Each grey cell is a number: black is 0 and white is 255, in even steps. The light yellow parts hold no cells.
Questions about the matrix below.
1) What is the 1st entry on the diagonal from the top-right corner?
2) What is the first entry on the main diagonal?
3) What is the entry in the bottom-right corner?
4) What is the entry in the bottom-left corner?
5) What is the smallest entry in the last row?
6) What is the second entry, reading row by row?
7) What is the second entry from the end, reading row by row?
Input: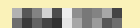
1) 68
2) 178
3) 110
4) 110
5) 49
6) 87
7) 87

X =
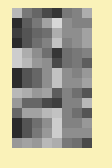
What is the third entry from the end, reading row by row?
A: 120
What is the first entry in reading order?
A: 184
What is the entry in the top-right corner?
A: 173
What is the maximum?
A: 215
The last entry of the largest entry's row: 130
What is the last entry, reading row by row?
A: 73
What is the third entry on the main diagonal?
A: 102
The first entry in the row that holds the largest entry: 43
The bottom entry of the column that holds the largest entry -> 173
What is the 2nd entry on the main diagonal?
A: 93
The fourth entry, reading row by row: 73
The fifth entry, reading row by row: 53
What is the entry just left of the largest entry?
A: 162
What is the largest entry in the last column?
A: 184
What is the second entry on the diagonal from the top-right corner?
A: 130
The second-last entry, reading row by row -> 111
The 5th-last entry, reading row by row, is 184
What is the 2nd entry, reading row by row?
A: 120
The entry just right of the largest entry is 142
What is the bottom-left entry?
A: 152

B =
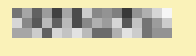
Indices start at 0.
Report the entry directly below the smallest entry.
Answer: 88
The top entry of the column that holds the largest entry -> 246
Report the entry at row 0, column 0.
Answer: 116
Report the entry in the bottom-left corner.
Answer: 166
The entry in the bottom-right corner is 147
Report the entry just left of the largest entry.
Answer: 214
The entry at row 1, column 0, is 214
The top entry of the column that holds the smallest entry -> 56
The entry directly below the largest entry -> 204
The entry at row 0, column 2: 97
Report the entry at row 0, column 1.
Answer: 166

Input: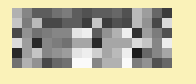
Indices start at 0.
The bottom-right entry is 103
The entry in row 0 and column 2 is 93
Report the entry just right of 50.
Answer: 157
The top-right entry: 60
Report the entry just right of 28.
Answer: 103
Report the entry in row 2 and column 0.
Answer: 72
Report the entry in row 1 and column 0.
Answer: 197
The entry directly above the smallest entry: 219
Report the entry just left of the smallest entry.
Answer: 238
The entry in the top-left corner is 177
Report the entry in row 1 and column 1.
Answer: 124
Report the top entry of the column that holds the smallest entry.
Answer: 186
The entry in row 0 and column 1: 134
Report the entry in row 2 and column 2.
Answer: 113

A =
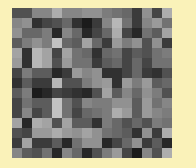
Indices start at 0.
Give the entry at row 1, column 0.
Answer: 134
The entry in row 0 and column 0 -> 81
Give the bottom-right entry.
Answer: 173
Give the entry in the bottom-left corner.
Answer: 134
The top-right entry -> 173
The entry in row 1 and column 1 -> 145
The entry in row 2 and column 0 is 145
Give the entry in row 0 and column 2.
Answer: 134
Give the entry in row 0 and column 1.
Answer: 81

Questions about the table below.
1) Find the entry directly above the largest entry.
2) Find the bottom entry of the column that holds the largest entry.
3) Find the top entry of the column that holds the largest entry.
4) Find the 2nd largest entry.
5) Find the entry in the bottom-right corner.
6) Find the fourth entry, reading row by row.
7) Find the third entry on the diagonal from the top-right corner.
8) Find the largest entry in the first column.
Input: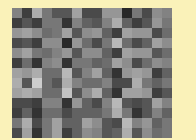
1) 173
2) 51
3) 173
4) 195
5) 119
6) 119
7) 150
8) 173

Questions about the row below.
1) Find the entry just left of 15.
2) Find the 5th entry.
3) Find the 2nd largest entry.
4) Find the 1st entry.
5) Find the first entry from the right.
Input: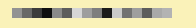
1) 59
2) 138
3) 202
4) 147
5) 179

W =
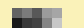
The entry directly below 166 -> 199
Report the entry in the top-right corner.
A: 166
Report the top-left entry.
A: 99

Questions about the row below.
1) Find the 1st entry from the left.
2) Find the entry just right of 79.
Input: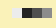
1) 236
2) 140

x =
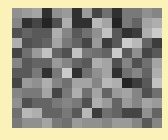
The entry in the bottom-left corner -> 121
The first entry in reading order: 144
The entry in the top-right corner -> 133
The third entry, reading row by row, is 164
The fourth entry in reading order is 48
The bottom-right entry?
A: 133
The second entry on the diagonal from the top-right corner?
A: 164
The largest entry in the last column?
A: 203
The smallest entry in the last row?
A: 89
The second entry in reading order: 154
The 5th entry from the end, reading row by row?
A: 154
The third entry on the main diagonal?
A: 89
